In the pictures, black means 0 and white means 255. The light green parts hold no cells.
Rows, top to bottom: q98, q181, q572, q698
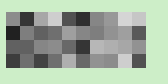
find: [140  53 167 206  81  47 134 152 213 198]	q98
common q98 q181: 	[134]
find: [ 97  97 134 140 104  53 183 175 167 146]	q572

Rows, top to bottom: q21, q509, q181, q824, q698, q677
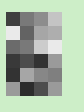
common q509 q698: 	[166]
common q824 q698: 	[51]

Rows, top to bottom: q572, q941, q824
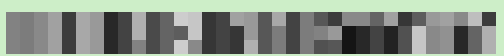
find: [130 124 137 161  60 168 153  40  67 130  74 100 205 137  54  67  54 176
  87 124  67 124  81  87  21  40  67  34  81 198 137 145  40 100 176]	q824
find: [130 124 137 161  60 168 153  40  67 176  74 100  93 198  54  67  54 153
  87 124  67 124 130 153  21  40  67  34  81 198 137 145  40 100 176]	q941
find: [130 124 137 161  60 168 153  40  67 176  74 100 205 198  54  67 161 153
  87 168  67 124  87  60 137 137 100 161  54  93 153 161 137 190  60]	q572

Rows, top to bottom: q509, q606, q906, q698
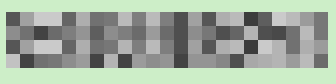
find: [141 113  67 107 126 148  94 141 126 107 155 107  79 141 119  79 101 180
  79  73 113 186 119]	q606
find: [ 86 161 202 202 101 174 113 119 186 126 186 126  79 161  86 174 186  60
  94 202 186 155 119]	q509

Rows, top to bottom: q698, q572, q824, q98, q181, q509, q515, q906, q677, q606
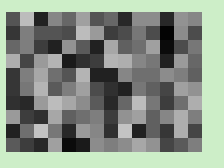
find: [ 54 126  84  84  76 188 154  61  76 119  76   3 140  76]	q572
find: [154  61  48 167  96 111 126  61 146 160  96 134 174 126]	q906
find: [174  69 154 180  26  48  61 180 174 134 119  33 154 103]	q98
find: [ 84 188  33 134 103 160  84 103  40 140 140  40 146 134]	q698

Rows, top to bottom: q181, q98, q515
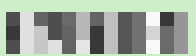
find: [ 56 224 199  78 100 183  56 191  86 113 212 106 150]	q98
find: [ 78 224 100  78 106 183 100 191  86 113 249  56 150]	q181

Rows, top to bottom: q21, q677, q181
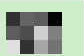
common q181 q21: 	[50]
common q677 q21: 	[93]

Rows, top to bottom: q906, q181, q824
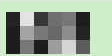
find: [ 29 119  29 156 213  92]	q824
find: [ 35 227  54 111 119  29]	q906
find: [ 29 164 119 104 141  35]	q181

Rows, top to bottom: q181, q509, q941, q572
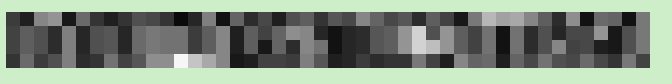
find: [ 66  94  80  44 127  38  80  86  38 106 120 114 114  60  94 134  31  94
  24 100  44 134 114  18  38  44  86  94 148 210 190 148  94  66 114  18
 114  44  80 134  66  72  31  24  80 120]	q941
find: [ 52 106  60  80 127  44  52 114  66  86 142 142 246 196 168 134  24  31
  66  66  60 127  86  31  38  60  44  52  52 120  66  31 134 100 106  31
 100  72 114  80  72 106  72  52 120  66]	q572
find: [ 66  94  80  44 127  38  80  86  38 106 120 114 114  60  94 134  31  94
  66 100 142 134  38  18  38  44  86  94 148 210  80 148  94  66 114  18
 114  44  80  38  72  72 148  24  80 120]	q509

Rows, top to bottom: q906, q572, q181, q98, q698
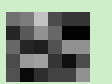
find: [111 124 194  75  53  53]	q906
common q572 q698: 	[145]
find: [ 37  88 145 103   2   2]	q572
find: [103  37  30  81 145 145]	q181

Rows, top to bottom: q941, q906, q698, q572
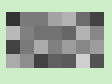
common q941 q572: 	[66]
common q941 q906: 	[179]
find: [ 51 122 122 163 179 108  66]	q941
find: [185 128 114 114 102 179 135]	q906

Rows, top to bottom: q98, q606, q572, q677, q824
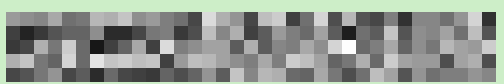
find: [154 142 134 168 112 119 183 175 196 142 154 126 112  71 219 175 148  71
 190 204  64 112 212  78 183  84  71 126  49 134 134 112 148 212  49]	q98
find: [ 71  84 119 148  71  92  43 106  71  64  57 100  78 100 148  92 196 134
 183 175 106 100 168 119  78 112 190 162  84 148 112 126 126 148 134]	q824
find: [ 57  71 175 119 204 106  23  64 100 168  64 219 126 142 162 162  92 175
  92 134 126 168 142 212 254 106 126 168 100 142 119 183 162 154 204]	q572

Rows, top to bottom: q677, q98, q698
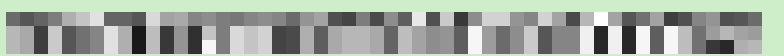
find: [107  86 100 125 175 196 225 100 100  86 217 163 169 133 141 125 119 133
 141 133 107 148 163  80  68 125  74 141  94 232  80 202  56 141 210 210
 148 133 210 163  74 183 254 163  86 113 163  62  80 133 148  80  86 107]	q677
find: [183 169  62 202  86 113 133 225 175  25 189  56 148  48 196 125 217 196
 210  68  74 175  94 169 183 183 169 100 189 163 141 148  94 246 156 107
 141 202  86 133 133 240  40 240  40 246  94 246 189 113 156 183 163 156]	q98

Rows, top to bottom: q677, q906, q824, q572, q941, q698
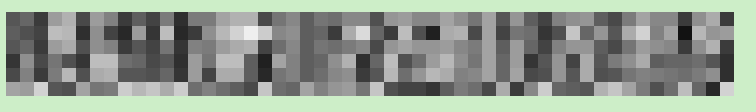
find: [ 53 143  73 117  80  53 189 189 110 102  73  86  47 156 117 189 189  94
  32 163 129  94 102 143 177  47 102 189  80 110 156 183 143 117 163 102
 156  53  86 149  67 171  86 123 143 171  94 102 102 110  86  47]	q572
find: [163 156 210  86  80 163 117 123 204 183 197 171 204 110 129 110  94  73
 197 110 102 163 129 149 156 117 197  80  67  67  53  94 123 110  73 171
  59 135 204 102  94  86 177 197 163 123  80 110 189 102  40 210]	q698

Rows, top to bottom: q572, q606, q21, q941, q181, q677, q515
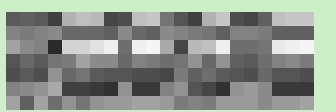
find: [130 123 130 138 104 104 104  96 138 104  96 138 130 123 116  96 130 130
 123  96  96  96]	q606
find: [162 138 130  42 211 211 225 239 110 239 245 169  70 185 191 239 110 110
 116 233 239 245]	q21

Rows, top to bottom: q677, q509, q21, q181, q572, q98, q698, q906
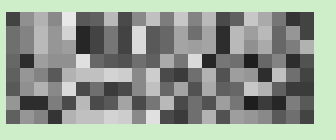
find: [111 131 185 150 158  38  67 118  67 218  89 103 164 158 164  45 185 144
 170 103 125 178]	q21
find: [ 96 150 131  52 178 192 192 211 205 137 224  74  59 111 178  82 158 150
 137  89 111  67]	q906
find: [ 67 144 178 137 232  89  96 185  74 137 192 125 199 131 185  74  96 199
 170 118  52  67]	q677
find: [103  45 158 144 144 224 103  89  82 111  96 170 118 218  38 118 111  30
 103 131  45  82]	q181
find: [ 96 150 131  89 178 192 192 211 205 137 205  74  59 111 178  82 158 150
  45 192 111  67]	q572

